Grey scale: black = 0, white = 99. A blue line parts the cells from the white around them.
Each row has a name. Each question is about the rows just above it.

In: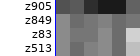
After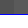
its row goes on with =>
[18 10 10 38]
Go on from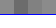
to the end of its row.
[42 74]
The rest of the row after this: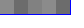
[74]
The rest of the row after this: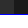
[10 38]

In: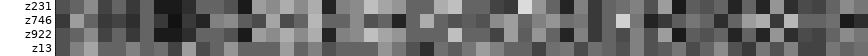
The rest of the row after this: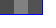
[61 10 36 32 39 14 39 14 58 18 29 26 39 54 46]
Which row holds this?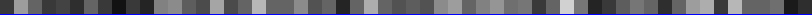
z746
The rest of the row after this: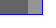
[46 32 18 43 36 46 61 50 39 39 26 43 46 29 43 39 32 50 32 36 46 29 39 54
 32 22 46 32 50 26 26 46 39 43]
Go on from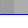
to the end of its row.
[22 71 39 39 43 10 18]
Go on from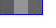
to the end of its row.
[14 50 22 39 29 50 32 61 10 36 32 39 14 39 14 58 18 29 26 39 54 46]

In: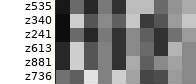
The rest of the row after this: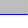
[41 57 66]
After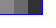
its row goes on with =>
[70 53]
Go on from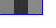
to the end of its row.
[41 19 70 53]
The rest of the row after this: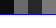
[19 53 37 19 44 60]
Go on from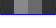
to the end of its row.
[70 53]

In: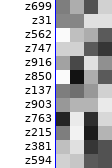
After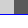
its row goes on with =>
[21]
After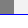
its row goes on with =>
[11 70]
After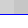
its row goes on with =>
[35 32]
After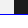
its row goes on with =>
[70]
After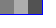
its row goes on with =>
[81]

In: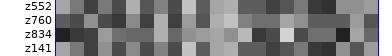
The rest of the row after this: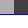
[60 33 68 75 50 43 43 64 56 36 36 36 60 33]
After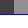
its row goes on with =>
[29 53 29 50 29 75 36 64 68 36 36 25 33 47 22 19 56 33 60]
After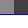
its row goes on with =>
[68 25 60 33 68 75 50 43 43 64 56 36 36 36 60 33]

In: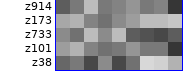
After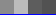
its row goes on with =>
[28 36]
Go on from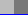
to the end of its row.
[51 58 47 51 21]
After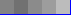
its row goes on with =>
[73 77]
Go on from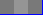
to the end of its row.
[47 21]
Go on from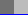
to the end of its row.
[54 73 36 32 28 36]
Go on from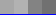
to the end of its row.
[54 61 73 73 77]
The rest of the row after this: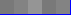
[21]

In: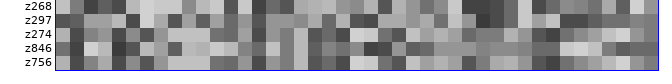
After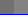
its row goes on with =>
[48]
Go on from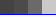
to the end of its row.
[29 41 54 51 44 66 37 81 58]
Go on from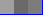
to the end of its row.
[48 69 58 33 26 44 54 62 75 81 58 48]
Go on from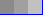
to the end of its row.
[81 58 48]
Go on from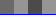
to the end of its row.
[48 72 33 41 29 81 78 44 33 75 62 69 62 33 48 66 69 58 33 26 44 54 62 72
 81 58 48]

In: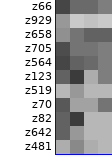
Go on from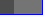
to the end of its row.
[49]
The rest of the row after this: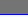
[49]
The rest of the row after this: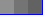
[38]
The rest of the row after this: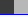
[71]
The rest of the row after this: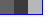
[71]
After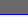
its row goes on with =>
[49]
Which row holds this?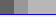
z642

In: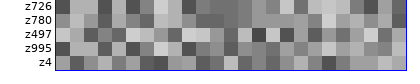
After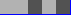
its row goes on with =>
[51 80 69 32 48 44 44 48 59 51 77 44 73 77 73 48 32 62 40]
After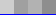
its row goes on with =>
[66 36]
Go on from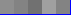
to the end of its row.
[62 77 62 69 55 51 73]
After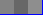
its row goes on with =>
[69 51 32 48 62 62 73 66]
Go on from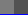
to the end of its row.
[62 40]
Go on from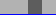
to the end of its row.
[32 51 80 69 32 48 55 36 55 51 44 62 51 62 77 62 69 55 51 73]
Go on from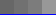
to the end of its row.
[59 59 62 51 80 62 69 55 66 36]

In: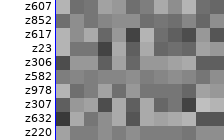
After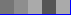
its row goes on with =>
[63 66 70 33 33]
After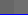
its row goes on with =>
[40 63 59]
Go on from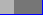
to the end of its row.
[26 66 37 66 40 43 40 63 59]
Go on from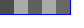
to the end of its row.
[46 26 74 70]
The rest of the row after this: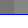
[55 55 43 46 43 52 40 55]

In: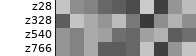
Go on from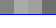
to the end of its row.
[40 62 69 36 43]
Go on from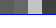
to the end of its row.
[58 76]
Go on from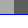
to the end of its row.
[36 40 76 25 58 76]
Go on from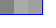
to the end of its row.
[43 40 62 69 36 43]
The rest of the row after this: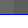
[29 79 25 58 73]
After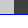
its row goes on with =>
[58 73]

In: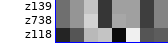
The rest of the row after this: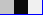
[33 36]
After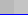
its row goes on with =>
[ 4 93 33 36]
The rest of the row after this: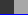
[62 24 51]
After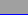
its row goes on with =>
[24 51]
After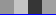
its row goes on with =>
[62 24 51]
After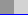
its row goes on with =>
[21 65 62 24 51]
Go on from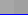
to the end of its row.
[24 51]

